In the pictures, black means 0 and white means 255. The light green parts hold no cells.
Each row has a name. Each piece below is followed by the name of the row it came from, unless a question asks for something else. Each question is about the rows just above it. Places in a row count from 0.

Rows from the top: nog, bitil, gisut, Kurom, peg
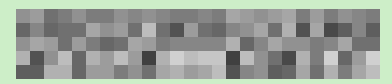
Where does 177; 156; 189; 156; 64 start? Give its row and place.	Kurom, 5
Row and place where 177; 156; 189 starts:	Kurom, 5
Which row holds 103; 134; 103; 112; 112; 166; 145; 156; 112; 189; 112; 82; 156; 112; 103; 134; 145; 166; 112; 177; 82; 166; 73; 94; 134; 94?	bitil

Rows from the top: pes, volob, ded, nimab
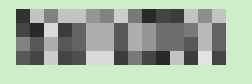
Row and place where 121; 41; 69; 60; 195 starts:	pes, 8
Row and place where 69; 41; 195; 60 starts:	nimab, 9
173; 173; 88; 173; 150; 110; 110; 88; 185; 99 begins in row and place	ded, 5
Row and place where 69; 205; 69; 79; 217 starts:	nimab, 1

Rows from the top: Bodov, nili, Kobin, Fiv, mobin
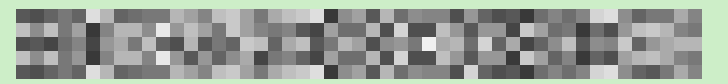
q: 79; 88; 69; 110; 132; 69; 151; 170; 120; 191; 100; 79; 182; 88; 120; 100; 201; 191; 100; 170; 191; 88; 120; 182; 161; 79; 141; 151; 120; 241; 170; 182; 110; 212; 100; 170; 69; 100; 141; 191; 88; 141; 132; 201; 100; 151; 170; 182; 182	Kobin
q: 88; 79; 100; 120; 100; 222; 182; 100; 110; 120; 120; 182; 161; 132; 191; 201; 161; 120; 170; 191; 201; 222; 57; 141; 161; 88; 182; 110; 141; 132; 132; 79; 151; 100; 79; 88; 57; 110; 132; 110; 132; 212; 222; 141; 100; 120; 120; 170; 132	Bodov
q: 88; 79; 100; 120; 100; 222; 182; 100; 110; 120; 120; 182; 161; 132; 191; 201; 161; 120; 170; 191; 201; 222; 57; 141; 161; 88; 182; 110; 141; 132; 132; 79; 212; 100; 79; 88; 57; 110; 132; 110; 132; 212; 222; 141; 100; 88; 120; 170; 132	mobin
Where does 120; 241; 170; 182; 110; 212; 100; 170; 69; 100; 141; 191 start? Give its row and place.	Kobin, 28
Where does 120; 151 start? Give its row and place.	Fiv, 3

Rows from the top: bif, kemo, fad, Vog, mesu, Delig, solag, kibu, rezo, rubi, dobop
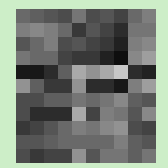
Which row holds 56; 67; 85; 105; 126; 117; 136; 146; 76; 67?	rezo
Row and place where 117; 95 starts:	dobop, 7
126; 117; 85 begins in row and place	kibu, 6
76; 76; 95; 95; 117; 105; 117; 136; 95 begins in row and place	solag, 0
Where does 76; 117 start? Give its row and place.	bif, 3

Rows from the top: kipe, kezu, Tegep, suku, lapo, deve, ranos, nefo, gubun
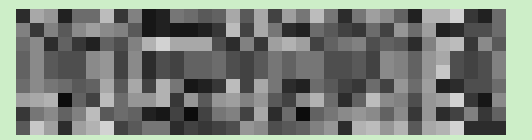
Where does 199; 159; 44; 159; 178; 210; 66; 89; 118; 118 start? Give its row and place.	gubun, 1
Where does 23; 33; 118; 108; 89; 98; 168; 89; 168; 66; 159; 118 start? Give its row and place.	kipe, 9
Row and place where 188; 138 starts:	ranos, 25
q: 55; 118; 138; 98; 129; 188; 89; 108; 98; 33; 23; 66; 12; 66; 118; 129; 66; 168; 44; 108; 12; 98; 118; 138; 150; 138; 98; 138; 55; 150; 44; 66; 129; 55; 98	nefo

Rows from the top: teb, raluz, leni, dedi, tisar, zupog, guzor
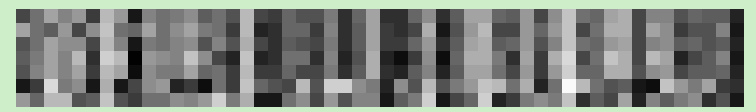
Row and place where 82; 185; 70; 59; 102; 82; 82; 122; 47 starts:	teb, 15
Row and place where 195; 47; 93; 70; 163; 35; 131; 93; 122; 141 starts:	guzor, 39
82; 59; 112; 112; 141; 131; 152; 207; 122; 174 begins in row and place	guzor, 7
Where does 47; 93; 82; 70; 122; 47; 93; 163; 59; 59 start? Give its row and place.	leni, 18
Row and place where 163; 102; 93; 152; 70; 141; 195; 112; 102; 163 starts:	teb, 33

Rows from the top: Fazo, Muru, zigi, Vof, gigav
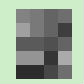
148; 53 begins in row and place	Vof, 1
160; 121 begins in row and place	Muru, 0
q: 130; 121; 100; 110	Fazo
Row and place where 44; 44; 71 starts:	gigav, 0

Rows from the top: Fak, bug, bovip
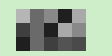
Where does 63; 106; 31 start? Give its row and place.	bug, 0
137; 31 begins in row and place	Fak, 2
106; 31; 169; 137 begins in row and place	bug, 1
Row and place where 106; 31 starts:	bug, 1
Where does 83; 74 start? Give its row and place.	bovip, 3
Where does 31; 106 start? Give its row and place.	bovip, 0
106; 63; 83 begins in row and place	bovip, 1

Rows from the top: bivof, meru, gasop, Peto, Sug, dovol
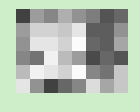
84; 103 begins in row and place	bivof, 6
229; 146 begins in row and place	dovol, 0
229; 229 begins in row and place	gasop, 1
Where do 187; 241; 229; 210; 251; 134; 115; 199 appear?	Sug
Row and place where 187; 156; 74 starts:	Peto, 3

